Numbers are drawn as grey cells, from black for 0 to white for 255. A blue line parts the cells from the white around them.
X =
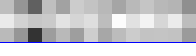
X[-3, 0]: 190
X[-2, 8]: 252
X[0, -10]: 162
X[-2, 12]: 235
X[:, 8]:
[165, 252, 188]
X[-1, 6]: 206
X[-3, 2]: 96
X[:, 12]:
[180, 235, 194]
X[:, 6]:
[195, 222, 206]
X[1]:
[234, 210, 198, 202, 227, 213, 222, 189, 252, 225, 243, 214, 235, 189]
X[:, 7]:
[184, 189, 167]

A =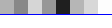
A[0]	178
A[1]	136
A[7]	253

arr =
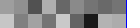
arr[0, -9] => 158
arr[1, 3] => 116
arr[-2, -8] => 144
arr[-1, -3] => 25
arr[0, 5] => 138
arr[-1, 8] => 172

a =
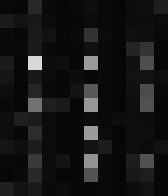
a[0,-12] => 9
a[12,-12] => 7
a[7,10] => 81
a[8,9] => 14
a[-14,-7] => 10
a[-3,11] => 8
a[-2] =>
[7, 10, 40, 12, 7, 7, 83, 10, 6, 24, 30, 7]
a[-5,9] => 14
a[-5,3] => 12
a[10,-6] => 20
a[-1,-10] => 26
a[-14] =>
[9, 8, 40, 10, 7, 10, 15, 9, 6, 13, 15, 31]
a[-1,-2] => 18
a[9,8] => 6
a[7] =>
[9, 7, 113, 30, 27, 7, 151, 9, 6, 14, 81, 7]
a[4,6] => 153
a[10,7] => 29
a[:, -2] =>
[15, 13, 15, 52, 78, 18, 76, 81, 13, 15, 12, 81, 30, 18]
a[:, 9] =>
[13, 13, 16, 36, 16, 18, 16, 14, 14, 14, 14, 29, 24, 12]
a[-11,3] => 10
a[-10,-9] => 12
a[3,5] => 8
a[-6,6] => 11
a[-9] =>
[21, 8, 24, 11, 8, 13, 8, 10, 6, 18, 18, 14]
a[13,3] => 10
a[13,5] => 8
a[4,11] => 7
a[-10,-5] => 9
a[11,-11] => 8
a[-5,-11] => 8
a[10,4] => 8
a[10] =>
[21, 14, 29, 11, 8, 8, 20, 29, 7, 14, 12, 18]

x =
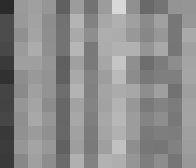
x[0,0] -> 43
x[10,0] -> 60
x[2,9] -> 152
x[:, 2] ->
[160, 162, 164, 172, 159, 153, 160, 164, 168, 155, 164, 160]
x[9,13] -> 159
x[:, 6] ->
[115, 130, 142, 121, 122, 131, 129, 132, 127, 123, 122, 130]
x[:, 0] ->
[43, 76, 76, 72, 58, 49, 68, 67, 71, 57, 60, 58]
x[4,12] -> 141
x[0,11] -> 116
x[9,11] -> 126
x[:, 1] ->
[154, 153, 144, 155, 159, 142, 138, 150, 143, 145, 150, 136]
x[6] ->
[68, 138, 160, 147, 110, 179, 129, 164, 171, 167, 142, 159, 114, 158]
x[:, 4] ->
[96, 114, 115, 115, 96, 97, 110, 103, 103, 104, 97, 107]
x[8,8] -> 183
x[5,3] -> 147
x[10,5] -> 158
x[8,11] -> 142
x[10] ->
[60, 150, 164, 152, 97, 158, 122, 159, 193, 142, 119, 118, 129, 157]
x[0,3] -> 150
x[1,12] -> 119
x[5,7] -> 158
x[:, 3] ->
[150, 141, 142, 143, 149, 147, 147, 140, 150, 144, 152, 141]
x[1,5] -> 180

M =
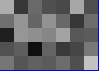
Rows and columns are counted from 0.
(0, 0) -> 173
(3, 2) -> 15
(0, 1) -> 55
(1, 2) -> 101
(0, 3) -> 79
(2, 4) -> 163
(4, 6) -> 194
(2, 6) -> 91
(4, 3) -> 91

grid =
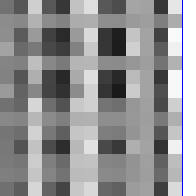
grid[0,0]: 114
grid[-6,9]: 152
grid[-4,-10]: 76
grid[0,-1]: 230
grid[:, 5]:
[194, 172, 154, 130, 181, 170, 140, 200, 176, 197, 184, 192, 187, 199]
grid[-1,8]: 96
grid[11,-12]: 118
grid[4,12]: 178
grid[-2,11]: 106
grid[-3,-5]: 131
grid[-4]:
[120, 83, 194, 76, 45, 184, 225, 73, 57, 175, 163, 51, 241]
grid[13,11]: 62
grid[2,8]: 30
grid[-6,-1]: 175
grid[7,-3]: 160
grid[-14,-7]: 222
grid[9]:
[117, 110, 210, 120, 95, 197, 201, 126, 123, 148, 160, 85, 197]
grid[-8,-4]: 203
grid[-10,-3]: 158
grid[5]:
[130, 85, 175, 68, 40, 170, 223, 60, 40, 186, 163, 55, 248]
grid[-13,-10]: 140
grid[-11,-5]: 29
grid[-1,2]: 214
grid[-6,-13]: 136
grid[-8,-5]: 26
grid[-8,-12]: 99
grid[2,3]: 65
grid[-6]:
[136, 133, 183, 139, 127, 176, 177, 142, 141, 152, 158, 121, 175]
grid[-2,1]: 124
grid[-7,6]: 209

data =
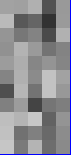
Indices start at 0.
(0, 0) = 162
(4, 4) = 133
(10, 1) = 122
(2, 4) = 177
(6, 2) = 115
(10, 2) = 180
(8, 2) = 199
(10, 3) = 109
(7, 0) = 128
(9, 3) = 105
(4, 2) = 134
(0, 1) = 160
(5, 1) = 176
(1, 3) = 50
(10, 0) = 198
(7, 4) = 126

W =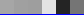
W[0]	166
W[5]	117
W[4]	36

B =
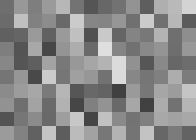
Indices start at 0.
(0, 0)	110
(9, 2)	97
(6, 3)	122
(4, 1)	85
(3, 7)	223
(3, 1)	84
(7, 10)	65
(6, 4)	182
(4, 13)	109
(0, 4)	183
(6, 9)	154
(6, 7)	99
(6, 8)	64
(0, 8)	114
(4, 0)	135
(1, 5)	203
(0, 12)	185
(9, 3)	197
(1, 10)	203
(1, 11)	112
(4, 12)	103
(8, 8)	138
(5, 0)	117
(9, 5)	187
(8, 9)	115
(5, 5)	160
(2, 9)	132
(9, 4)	93
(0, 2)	126
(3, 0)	126
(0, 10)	94
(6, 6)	104
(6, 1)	156
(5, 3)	203
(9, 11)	103
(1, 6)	134
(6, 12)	156

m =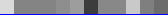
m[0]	218
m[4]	142
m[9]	201
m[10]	127
